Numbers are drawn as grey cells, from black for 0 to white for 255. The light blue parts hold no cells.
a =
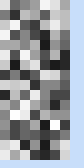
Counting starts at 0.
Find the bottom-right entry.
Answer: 213
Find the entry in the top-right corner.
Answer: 168
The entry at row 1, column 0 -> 123
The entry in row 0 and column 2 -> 134
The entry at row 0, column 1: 102
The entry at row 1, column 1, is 49
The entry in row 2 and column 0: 202
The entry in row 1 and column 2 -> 190
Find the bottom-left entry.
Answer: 235
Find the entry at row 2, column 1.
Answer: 244
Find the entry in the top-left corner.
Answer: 225

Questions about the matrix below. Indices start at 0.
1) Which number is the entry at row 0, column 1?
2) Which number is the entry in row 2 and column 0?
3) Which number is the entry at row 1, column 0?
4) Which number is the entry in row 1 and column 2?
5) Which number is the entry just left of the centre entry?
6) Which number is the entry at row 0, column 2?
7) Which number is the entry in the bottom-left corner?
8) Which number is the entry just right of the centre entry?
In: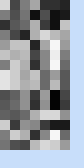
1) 70
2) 48
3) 125
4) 116
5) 166
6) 125
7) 116
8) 106

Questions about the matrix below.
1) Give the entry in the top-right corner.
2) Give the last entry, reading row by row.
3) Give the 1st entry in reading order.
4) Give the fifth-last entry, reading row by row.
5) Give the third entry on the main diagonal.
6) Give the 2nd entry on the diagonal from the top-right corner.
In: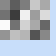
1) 169
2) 136
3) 136
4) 148
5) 210
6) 157

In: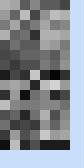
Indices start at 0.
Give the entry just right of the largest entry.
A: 154
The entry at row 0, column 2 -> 91
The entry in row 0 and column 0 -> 176
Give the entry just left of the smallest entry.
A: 38
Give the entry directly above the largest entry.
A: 6
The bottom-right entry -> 28
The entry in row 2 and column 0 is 122
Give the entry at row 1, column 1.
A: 100
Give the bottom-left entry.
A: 16
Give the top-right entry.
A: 70
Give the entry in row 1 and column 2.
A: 188
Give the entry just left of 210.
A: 188
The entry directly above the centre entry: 79
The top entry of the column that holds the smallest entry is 91
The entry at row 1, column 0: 154
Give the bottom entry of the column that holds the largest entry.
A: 28
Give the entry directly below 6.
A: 210
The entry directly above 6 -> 100
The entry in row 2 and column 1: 165
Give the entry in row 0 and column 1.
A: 165
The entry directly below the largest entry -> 38
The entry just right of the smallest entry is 48

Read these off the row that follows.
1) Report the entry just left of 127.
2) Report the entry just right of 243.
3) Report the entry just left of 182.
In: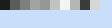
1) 92
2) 182
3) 243

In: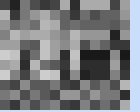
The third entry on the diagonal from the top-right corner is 98
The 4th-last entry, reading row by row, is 77
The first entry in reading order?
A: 68
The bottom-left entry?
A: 89
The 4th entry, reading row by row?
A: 77
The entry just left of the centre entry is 159
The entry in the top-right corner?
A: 159
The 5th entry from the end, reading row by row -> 129
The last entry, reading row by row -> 171
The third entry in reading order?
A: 120
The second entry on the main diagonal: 56
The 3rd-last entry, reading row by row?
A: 110
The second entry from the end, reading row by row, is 77
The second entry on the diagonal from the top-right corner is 98
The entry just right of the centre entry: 194

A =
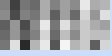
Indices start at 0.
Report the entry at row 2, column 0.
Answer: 95
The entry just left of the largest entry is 86
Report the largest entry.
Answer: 244
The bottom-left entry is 118
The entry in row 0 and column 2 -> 118
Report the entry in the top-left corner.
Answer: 129
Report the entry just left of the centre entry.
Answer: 232
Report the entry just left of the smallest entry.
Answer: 223
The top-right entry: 181
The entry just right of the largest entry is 181
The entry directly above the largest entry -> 190
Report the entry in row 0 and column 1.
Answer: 64
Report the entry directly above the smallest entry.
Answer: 95
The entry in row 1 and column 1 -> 75
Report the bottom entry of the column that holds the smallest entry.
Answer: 41
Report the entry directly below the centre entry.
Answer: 106

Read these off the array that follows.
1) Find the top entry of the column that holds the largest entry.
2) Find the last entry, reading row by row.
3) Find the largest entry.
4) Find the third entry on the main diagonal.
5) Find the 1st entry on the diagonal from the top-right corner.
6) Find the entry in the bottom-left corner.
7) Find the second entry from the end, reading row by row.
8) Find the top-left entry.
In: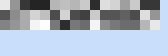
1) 36
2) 232
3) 254
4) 171
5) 55
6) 131
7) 182
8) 232

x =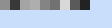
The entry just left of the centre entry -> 174
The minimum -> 34

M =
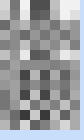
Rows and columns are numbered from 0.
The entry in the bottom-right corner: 171
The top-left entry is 213
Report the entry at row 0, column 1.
118
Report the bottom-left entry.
182
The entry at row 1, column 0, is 202
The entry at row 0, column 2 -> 241
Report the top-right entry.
241
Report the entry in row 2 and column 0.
107
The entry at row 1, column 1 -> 128

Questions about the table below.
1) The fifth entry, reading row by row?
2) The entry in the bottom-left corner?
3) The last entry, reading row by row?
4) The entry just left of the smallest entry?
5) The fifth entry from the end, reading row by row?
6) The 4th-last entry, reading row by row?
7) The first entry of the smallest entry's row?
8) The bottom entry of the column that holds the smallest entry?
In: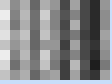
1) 174
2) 194
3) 162
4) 84
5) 63
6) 162
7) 215
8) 52

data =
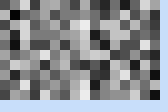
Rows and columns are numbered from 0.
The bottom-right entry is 16
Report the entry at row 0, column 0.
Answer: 78
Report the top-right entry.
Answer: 164
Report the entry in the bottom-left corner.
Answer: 69
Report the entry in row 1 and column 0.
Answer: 185
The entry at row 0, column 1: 133
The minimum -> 4
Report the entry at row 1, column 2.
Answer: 99
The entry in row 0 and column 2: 214
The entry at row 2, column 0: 69
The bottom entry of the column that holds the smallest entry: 164
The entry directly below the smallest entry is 173
